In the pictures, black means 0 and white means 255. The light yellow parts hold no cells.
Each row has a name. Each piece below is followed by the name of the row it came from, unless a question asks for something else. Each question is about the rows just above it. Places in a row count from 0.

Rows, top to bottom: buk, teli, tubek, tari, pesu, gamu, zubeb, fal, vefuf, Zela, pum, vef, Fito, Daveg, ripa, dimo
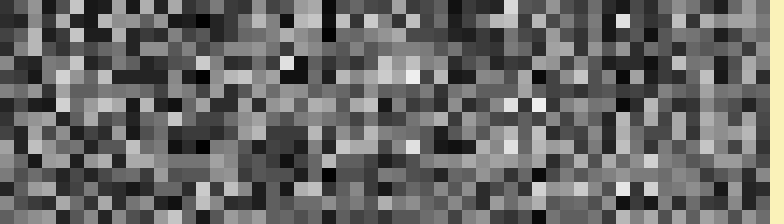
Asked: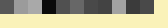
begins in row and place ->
buk, 20
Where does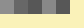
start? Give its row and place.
ripa, 29
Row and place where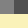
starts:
gamu, 35

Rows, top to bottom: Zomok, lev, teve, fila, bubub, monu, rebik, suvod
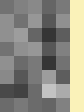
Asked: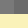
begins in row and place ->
suvod, 1
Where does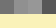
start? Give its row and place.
fila, 0
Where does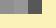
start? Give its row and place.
fila, 1
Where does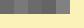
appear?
suvod
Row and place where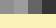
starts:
teve, 0

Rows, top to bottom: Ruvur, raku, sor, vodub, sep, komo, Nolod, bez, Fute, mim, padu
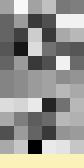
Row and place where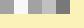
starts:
Ruvur, 0
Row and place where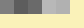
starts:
Fute, 1
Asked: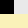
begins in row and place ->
padu, 2
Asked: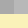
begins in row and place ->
sor, 4
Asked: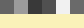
sep

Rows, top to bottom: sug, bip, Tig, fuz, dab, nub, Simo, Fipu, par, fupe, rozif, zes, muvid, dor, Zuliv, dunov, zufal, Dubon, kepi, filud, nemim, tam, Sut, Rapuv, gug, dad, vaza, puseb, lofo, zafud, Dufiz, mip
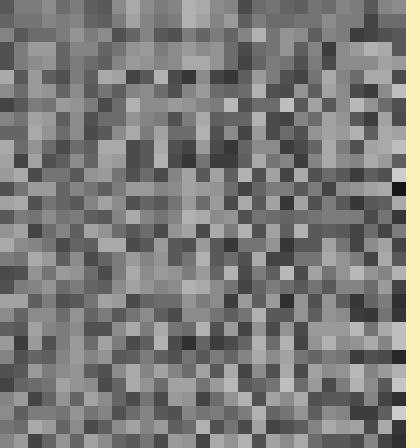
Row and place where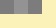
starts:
Tig, 4
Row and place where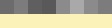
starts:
sug, 4
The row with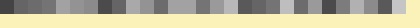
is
puseb

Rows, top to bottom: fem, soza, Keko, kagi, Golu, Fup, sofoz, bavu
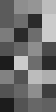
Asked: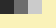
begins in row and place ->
Keko, 1
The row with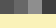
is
sofoz
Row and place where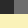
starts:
Keko, 1

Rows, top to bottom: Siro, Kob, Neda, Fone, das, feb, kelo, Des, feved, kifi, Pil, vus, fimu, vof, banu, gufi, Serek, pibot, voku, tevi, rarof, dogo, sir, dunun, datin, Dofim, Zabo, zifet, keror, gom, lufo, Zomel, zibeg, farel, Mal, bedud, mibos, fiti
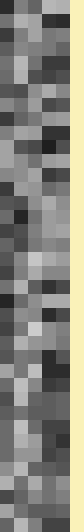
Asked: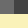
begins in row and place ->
lufo, 2
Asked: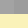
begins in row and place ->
kifi, 1
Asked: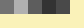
rarof
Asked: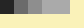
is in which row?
dogo
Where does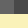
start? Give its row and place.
pibot, 0
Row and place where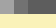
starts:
mibos, 0

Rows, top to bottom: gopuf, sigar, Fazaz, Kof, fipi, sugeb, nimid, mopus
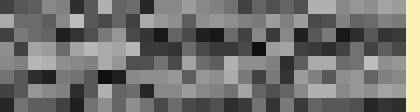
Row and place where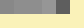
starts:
sugeb, 9
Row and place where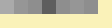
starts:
sigar, 10

